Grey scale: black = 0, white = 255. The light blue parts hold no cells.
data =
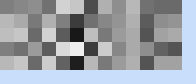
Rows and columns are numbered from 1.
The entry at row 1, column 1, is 127
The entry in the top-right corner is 106
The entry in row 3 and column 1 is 190
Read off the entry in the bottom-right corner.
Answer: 162
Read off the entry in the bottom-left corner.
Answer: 184
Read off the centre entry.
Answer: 190
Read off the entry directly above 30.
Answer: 238
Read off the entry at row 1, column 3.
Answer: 142
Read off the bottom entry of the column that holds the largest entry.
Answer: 30
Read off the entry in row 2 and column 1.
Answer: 184
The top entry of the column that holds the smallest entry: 198
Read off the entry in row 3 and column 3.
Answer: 106
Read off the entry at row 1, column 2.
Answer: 135
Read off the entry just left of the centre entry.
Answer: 24
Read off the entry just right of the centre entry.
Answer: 121
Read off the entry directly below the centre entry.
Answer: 60
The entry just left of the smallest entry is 92

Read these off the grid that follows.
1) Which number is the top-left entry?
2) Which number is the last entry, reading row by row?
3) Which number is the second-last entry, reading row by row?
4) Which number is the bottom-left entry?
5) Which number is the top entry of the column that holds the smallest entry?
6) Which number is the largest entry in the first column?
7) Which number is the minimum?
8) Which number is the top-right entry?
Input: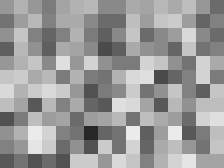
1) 151
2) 164
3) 164
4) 88
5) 184
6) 217
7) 39
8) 107

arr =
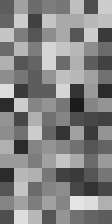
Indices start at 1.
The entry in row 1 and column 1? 93
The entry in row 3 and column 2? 125
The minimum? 27
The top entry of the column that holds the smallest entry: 191
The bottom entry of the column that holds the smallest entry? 113
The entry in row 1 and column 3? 107
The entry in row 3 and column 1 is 197
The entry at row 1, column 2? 161
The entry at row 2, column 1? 100
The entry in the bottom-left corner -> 78
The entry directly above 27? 51
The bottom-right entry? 93
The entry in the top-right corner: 205
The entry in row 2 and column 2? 205
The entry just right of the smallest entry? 133
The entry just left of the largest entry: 133

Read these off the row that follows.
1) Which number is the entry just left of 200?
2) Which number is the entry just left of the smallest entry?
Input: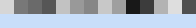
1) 134
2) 159

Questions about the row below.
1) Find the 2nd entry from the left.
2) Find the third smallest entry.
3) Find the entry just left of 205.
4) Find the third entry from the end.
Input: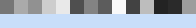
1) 170
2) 66
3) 145
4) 35

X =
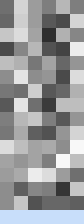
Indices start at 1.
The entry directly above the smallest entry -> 88
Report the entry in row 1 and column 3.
156
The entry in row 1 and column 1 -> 111
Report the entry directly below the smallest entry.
82
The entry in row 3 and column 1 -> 198
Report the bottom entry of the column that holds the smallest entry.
103
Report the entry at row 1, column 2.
212
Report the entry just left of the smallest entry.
163
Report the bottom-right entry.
95
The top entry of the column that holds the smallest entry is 126
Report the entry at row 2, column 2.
206
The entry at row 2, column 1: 103
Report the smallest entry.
46
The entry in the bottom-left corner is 141
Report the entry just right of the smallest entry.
177
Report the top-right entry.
126

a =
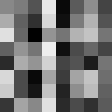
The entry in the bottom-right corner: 91
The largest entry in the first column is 224
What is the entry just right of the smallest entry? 148
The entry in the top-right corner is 68
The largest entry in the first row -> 232
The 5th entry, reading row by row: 9
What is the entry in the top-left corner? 136
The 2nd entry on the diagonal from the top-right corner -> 179
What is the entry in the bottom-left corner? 54
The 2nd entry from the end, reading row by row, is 48
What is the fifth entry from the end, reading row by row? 224
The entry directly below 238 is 210
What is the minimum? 1
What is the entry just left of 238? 117
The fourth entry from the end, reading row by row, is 42
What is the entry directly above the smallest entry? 48
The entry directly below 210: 164
